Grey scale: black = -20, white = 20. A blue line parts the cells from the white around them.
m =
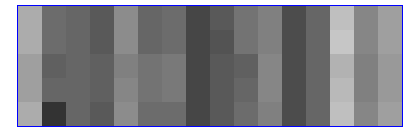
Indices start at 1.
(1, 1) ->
7
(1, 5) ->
2
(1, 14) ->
10
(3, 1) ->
5
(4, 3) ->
-4
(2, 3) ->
-4
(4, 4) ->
-5
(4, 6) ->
-2
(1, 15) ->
1
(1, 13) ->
-4
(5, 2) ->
-12
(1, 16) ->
5
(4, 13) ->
-4
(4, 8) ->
-9
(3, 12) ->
-8
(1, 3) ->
-4
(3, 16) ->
4
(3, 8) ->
-9
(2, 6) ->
-4
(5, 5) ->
2
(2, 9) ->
-7
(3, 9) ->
-6
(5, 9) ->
-6
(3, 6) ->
-2

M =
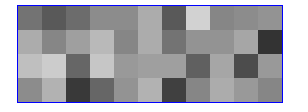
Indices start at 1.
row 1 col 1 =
-2
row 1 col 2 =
-6
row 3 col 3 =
-4
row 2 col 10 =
6
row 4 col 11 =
1
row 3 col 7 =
5
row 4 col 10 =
4
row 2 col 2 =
1
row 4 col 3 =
-11
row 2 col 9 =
3
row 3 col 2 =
12
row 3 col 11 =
4
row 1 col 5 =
2
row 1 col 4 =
2

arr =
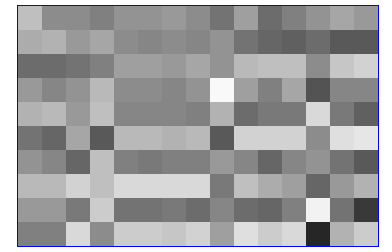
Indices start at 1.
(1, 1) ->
10
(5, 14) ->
-1
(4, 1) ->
4
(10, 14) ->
8
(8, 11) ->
7
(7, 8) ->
0
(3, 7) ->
4
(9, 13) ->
18
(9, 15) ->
-11
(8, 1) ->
9
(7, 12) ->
1
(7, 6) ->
-1
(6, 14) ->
15
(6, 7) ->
8
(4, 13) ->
-7
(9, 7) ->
-1
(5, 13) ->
14
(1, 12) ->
0
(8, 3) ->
13
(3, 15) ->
13
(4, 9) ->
19
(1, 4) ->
0
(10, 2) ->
0
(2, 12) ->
-5
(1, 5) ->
3
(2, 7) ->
2
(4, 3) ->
3
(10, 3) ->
14
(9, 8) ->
-3
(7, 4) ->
10
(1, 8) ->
2
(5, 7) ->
1
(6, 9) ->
-6
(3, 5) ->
5
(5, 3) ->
4
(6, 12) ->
13

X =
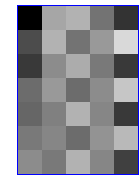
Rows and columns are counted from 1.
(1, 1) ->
-20
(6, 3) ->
-3
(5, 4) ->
1
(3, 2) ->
2
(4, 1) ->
-3
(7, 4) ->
1
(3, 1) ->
-11
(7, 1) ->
2
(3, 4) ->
-1
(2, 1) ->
-8
